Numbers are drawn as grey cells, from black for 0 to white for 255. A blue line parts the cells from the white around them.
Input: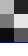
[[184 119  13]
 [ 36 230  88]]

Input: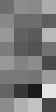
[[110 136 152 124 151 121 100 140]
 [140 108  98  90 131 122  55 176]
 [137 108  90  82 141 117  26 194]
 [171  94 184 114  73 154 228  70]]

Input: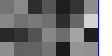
[[116 135  40 143]
 [137 113  51  98]
 [ 45 122  83  99]
 [ 86 112 136 117]
 [ 30  46 109  27]
 [ 51 103 164 149]
 [141 211  29 144]]

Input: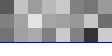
[[ 90 129 115]
 [195 163 161]
 [156 228 170]
 [186 165 128]
 [201 160 202]
 [128 152 130]
 [118 198  51]
 [154 110 203]]

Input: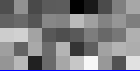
[[ 78  98 205 159 149]
 [145 105 209  99 184]
 [ 73  85 163 169  33]
 [ 91 135  88 108 106]
 [ 92 131  78 180 167]
 [  1 187  89  52 199]
 [ 25 160 125  95 247]
 [ 75 131 104 162 152]
 [127 150 119 180  82]
 [167 126 176 173 225]]

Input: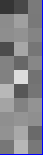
[[ 53 140 142  76 130 129 184 164 143 146 119]
 [ 72 160 146 167 103 221  87 130 148 169 183]
 [122 121 132 118 135 114 117 147 143 106 120]]
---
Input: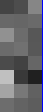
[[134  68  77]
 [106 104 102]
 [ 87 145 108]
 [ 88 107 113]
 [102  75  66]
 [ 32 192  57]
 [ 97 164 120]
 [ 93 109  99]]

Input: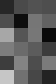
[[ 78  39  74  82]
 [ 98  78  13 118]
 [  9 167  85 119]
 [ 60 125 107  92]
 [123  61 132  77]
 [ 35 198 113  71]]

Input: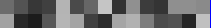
[[138 108  83  55  64 180  74 102 197  50 144  60  52 143 143]
 [192 162  40  28  87 181 164  64  44 165 177 125  76  82  38]]

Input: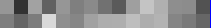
[[ 82 150  50 162  97 150 127 138 113  90 159 196 176 142 140]
 [102 126 101 124 217 143 134 161 173 174 190 173 179 133 122]]

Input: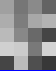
[[ 99 160 118 138]
 [179 173 125 168]
 [ 69 186 136 105]
 [211 208 203 121]
 [ 56  69 187  79]]

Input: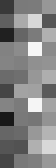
[[151  57 122 123]
 [ 85  95 170 216]
 [176  32 101 123]
 [138 130 140 246]
 [147 132 128 144]
 [174 107 111 151]
 [ 90  69 163 161]
 [164 132 123 245]
 [147  24 121 118]
 [180 102 106 152]
 [216  85  82 176]
 [152  69 121 126]]

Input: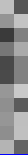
[[ 86 192]
 [195 148]
 [128  58]
 [170 119]
 [129  72]
 [129  74]
 [201 151]
 [ 91 143]
 [191 150]
 [192 142]
 [100 180]]
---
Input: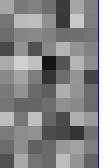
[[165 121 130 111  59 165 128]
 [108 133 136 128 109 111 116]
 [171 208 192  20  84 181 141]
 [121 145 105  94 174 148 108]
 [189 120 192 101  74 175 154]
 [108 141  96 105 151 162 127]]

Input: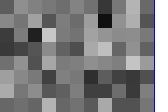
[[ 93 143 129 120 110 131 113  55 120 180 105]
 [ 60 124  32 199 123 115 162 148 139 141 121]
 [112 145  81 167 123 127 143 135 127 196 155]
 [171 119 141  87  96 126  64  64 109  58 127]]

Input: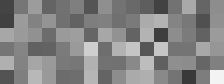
[[ 68 118 156 100 113 127  84 143 115 105  94  66 114 169 101 141]
 [167 154 145 108 154 158 101 167 146  99 179  62 141 123  98 155]
 [176 131 166 154 121 119 177 114 113 137 189  96 143 140 102 128]]

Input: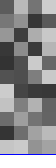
[[ 92 185 116 205]
 [151  62 173 200]
 [ 51  79 203 103]
 [204  69  58  56]
 [108 158 115 100]
 [197 202 147 163]]

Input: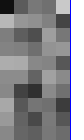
[[ 16  91 120 112 201]
 [126  94  78 158 119]
 [173 171 136 132  87]
 [136  66  48 138 112]
 [153  99  73 122  86]]

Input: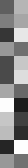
[[ 95 181]
 [ 54 231]
 [ 74 199]
 [167 104]
 [198  64]
 [ 37 254]]
